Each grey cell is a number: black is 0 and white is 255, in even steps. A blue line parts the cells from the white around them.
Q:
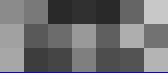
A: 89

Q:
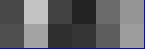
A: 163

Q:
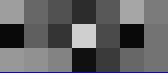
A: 95

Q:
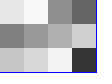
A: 152

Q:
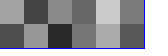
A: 150

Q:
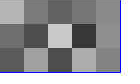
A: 77

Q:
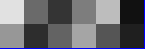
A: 45

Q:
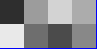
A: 110

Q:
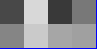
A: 202

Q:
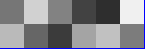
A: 102
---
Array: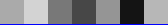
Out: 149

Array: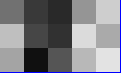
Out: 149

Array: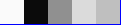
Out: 191

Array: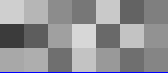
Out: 146

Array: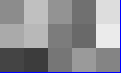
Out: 140

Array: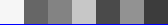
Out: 131

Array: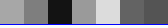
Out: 126

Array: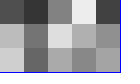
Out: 144

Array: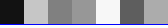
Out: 151
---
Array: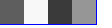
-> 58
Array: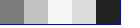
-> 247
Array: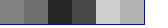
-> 38
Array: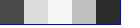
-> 248
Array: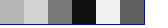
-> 122
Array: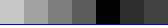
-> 125
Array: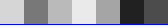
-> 186
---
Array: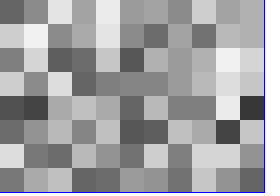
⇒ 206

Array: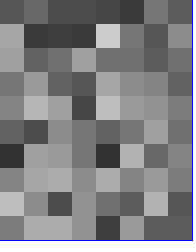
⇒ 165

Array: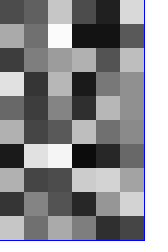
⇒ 170

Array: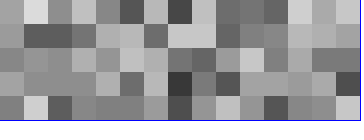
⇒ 155

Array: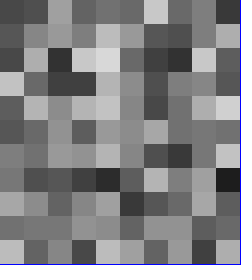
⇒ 86
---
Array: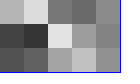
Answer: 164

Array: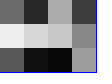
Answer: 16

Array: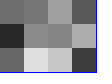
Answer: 222

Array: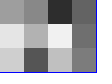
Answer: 85

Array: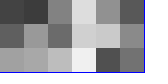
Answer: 240

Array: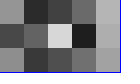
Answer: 79

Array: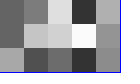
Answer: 108
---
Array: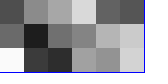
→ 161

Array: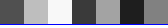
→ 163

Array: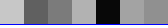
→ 8

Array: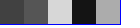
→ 215

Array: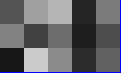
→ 138

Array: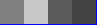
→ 200

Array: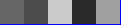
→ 203

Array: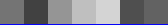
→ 212
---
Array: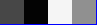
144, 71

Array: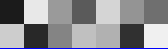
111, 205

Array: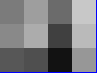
200, 87

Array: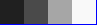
249, 32

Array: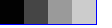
204, 2

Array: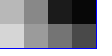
7, 214

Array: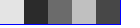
71, 228
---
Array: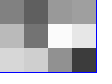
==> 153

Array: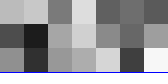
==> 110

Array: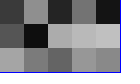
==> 115

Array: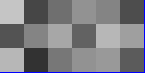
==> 132

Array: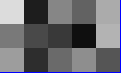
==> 98

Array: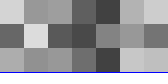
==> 179
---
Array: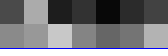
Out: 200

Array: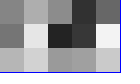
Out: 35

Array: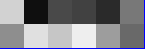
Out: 198

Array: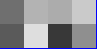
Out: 56

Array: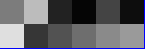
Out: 82

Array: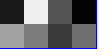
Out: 58
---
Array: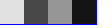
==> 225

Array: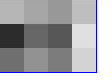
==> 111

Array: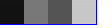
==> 18

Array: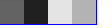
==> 99

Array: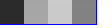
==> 43

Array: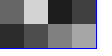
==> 44

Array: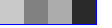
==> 201

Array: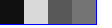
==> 15

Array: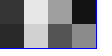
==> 40
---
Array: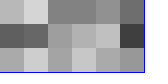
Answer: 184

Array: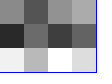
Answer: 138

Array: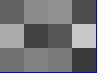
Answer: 98

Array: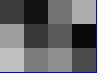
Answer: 61

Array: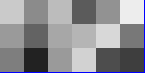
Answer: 202

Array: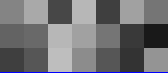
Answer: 132
